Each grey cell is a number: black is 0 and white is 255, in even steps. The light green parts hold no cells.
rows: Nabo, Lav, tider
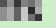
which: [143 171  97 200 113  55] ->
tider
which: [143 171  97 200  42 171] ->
Lav
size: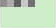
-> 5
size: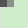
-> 2

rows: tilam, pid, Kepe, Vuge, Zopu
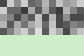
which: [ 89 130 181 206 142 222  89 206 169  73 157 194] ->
Zopu
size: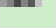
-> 6

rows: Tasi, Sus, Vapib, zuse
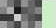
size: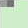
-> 2
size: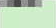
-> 6
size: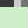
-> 4

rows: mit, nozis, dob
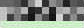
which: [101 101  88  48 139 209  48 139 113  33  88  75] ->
mit
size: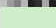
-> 8
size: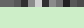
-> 12
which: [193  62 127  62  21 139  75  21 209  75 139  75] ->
dob

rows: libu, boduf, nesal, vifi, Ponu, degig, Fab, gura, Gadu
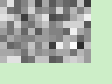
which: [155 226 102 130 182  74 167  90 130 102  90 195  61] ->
libu
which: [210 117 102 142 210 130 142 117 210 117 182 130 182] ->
boduf
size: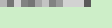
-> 13
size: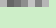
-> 7

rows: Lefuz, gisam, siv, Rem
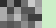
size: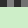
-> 4
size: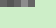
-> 5
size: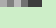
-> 6
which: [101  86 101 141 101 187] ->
Rem
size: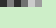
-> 6
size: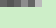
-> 6

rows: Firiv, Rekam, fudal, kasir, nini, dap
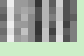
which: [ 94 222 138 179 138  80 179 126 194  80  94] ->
fudal
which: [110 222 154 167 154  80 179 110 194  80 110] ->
Rekam
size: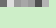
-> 7
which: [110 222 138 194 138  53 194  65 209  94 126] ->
nini
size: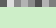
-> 8
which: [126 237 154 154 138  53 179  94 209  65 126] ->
kasir

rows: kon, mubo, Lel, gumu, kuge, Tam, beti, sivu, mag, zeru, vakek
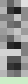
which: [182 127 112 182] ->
vakek
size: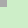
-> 1
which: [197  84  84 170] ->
mag
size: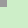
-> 1
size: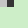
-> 2
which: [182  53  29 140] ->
mubo
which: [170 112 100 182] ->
gumu

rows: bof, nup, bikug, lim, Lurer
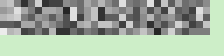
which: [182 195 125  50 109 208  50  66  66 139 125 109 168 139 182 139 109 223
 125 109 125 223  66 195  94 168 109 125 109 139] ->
bof
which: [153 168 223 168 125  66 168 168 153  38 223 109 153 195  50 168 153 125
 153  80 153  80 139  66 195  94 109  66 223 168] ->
nup
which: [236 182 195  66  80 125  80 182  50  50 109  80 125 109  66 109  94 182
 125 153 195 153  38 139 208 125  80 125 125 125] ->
Lurer
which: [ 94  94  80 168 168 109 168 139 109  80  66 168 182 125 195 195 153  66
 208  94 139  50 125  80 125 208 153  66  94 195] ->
lim

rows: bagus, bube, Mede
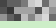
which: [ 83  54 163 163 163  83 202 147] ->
bube
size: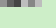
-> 6
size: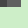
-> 3
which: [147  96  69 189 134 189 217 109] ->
Mede

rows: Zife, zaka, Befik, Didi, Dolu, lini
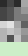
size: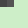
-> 2
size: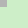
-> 1
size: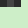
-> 3
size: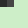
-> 2
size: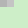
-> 2
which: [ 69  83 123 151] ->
zaka
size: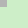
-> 1

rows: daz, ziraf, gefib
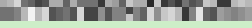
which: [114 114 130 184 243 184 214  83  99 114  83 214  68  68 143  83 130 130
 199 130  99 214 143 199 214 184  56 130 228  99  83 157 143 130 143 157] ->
gefib
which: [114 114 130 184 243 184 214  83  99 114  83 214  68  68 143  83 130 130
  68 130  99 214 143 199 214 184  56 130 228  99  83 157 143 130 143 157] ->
ziraf

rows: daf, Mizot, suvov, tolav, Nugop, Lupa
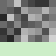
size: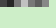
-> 7
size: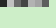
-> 7
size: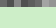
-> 8

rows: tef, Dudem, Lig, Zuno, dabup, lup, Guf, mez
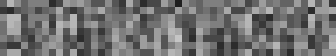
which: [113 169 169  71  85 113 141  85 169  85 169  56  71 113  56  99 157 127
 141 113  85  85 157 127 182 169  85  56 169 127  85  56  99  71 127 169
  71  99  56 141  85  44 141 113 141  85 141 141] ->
mez
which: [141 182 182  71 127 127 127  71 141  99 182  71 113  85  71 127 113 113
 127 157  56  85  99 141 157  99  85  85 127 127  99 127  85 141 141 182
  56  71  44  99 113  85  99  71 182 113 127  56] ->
Lig

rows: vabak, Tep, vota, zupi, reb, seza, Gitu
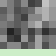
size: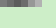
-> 6
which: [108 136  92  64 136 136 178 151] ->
vota

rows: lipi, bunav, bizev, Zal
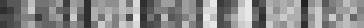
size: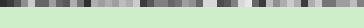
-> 52
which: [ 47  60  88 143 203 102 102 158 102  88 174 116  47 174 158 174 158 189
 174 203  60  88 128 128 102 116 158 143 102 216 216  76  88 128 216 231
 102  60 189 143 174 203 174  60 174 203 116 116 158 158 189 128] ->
bunav
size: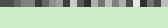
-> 24
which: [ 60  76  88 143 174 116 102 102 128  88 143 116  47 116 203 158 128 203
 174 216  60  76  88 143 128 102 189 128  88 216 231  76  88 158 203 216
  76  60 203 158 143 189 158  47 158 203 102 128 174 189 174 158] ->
Zal

